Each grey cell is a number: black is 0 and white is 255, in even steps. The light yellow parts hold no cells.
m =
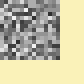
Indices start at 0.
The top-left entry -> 106
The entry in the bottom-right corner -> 62
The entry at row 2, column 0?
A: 213
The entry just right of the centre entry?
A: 74
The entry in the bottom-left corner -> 118
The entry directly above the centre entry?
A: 160
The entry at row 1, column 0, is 106
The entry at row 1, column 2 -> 118
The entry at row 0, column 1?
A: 74
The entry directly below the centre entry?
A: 201
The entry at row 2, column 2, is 90
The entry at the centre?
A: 134
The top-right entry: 186
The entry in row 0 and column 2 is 201

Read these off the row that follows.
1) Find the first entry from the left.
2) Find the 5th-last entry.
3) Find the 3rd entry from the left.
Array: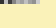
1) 50
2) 160
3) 64

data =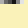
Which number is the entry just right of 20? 133
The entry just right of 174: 104

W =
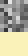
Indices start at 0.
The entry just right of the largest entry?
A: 146
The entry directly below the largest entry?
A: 160
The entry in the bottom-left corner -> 146
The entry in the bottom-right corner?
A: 173
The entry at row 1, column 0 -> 173
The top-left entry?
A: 118
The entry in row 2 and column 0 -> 77
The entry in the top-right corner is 186
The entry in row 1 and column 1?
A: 160
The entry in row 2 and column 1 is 173
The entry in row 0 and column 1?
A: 64
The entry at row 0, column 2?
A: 229
